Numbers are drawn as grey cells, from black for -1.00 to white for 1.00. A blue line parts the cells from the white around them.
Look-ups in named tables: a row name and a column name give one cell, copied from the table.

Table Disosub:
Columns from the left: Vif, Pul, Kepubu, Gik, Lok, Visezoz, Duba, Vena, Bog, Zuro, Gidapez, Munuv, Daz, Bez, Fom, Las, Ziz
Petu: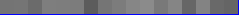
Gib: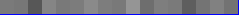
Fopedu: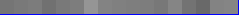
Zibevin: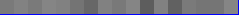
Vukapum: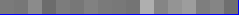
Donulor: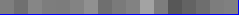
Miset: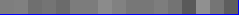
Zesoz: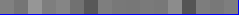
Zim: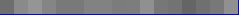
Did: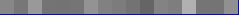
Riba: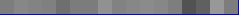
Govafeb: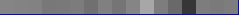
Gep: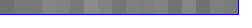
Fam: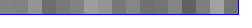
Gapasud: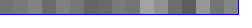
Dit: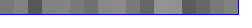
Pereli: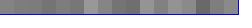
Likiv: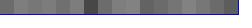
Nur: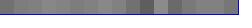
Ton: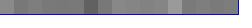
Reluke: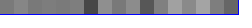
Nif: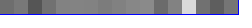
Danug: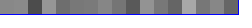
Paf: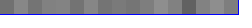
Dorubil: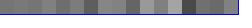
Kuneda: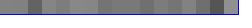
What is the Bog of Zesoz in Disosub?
-0.06
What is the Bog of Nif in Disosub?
0.01
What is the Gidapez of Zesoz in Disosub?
-0.04
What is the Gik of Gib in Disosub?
0.04
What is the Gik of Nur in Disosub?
0.06
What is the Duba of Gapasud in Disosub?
-0.21
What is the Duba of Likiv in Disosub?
-0.44
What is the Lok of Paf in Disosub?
0.03
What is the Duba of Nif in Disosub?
0.02
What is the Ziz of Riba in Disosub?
-0.02
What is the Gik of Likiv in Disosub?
-0.03
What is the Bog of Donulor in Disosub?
-0.04
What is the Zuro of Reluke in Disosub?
0.10
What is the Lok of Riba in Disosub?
-0.13
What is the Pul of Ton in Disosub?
-0.06
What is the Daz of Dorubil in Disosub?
0.29
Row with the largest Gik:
Danug

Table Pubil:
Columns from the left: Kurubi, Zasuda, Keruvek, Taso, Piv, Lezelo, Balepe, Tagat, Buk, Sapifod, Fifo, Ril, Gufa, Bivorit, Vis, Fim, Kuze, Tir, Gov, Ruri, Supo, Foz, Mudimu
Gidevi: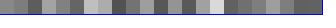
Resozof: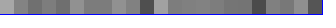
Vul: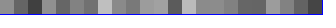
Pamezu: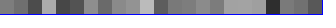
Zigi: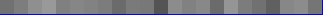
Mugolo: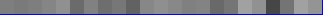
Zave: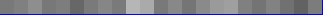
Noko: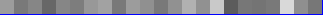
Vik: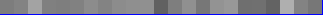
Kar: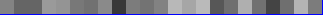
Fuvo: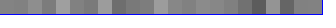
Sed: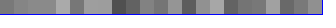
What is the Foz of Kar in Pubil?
0.41
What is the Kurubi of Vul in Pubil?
0.12
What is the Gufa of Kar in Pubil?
0.44
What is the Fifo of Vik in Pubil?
0.13
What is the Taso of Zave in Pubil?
-0.06
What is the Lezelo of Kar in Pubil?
-0.06
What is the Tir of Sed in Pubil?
-0.09
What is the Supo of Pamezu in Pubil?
-0.04
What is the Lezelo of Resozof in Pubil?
0.14
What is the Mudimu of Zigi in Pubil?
-0.08
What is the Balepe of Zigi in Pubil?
0.02
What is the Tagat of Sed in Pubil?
0.23
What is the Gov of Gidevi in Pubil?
-0.01
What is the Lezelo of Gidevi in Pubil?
-0.21
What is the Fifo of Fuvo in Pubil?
-0.02
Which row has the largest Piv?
Sed

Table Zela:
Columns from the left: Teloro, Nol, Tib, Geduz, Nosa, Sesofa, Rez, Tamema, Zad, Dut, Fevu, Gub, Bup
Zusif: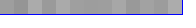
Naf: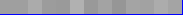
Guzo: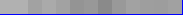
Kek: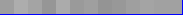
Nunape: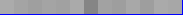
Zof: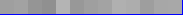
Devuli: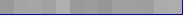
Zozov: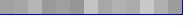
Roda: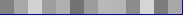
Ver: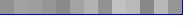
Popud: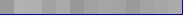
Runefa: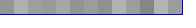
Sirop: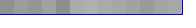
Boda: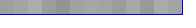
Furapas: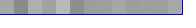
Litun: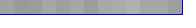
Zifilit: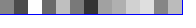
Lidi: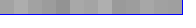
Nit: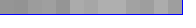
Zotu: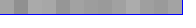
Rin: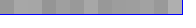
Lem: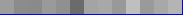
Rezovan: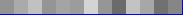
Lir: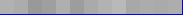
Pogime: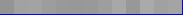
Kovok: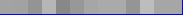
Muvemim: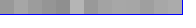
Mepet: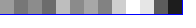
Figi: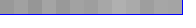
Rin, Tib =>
0.30
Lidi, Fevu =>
0.31
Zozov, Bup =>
0.22
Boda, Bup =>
0.28
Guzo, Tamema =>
0.08
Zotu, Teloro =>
0.29
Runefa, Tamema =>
0.13
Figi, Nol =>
0.26
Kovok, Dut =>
0.17
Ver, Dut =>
0.45
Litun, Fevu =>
0.31
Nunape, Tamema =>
0.27
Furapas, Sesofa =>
0.12
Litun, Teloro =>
0.27
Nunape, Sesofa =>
0.33
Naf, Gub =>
0.35
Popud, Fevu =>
0.28
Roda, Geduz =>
0.24

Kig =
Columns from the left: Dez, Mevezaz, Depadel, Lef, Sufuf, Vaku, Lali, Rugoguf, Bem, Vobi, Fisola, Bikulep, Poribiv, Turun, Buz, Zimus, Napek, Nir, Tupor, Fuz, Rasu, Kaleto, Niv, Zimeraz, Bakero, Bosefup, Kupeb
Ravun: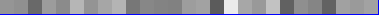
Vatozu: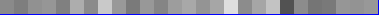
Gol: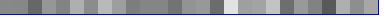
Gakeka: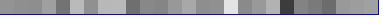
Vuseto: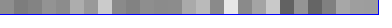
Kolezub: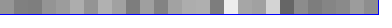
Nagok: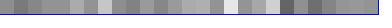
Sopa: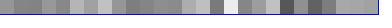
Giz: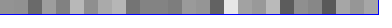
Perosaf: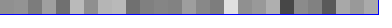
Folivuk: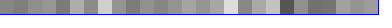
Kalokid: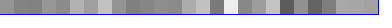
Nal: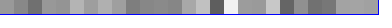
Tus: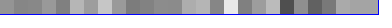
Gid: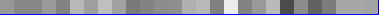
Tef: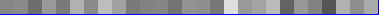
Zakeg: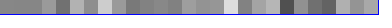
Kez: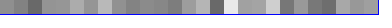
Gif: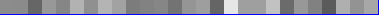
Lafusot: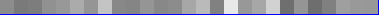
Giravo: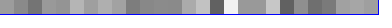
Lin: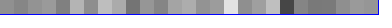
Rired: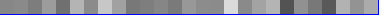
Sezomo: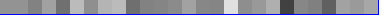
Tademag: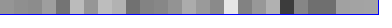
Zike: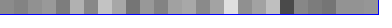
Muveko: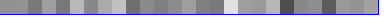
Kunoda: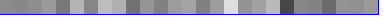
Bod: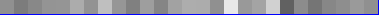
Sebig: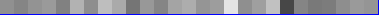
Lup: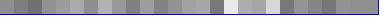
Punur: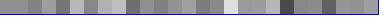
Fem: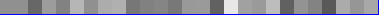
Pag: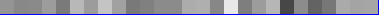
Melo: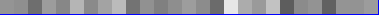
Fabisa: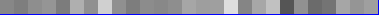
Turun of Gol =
0.15
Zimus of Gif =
-0.21
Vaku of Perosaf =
0.46
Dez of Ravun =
0.17
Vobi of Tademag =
-0.11
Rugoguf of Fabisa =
0.63

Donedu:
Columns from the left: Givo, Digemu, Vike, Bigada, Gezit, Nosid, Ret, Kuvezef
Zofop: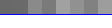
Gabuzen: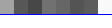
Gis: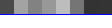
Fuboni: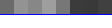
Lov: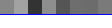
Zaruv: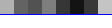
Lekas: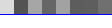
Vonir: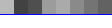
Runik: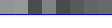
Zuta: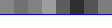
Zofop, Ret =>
0.01
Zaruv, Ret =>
-0.56
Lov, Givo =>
0.05
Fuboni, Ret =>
-0.55
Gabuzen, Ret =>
-0.28
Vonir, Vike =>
-0.38
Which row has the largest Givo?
Lekas

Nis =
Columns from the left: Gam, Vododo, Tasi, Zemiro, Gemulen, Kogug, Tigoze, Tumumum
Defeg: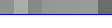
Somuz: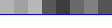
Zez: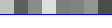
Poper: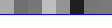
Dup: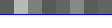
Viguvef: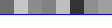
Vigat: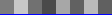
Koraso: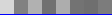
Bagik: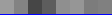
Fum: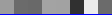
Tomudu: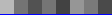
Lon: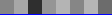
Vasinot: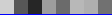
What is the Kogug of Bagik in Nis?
0.18
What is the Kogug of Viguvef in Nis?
-0.60
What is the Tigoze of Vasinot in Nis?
0.37
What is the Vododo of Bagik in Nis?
0.03
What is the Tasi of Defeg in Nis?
0.07
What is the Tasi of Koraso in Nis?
0.39
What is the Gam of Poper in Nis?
0.34
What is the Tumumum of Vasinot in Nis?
-0.11
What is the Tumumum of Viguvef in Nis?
0.25
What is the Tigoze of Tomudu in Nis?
-0.04
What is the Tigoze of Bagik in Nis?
-0.03
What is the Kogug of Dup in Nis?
0.07
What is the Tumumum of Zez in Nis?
-0.40
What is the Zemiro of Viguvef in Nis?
0.02
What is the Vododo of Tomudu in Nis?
-0.09
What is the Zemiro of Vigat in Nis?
-0.42
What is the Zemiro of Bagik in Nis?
-0.27
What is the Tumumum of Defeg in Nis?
-0.15

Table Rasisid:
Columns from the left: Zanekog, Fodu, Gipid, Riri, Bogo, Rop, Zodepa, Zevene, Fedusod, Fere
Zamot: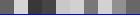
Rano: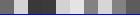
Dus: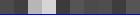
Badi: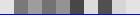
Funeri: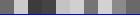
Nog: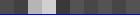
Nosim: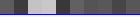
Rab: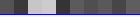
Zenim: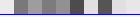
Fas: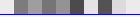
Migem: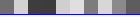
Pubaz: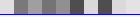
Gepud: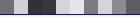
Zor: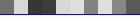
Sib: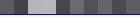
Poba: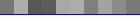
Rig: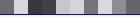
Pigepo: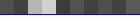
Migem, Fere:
-0.27
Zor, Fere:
-0.30
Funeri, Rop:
0.63
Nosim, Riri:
0.57
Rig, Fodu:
0.69
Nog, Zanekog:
-0.40
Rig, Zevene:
0.70
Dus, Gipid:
0.43
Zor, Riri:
-0.53
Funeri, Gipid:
-0.53
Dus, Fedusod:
-0.52
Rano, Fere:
-0.28
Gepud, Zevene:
0.67
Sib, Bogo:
-0.44
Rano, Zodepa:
0.02
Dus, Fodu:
-0.50
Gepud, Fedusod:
0.10

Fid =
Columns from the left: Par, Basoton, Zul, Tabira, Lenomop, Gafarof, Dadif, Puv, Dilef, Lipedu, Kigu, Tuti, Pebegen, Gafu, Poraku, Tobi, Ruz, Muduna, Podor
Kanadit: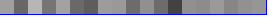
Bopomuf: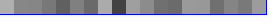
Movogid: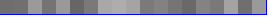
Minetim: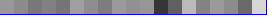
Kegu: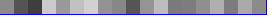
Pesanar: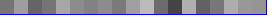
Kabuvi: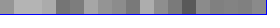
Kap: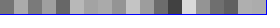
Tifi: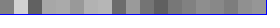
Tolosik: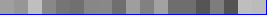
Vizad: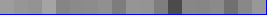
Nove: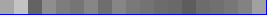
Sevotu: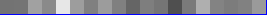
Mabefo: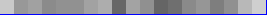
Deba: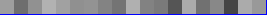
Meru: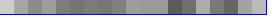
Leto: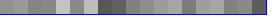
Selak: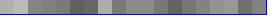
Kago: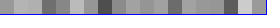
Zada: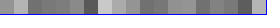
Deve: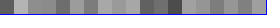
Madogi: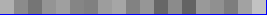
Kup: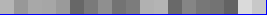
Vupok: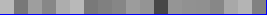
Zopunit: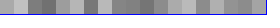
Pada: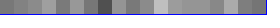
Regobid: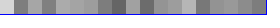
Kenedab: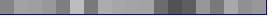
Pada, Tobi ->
0.07
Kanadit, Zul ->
0.43
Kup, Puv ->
0.12
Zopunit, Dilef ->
0.04
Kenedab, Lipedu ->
0.29
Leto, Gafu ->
-0.03
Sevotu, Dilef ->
0.00
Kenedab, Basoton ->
0.27
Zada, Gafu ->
0.16
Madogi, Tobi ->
0.13
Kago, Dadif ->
0.18
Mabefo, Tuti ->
-0.21
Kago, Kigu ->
0.17

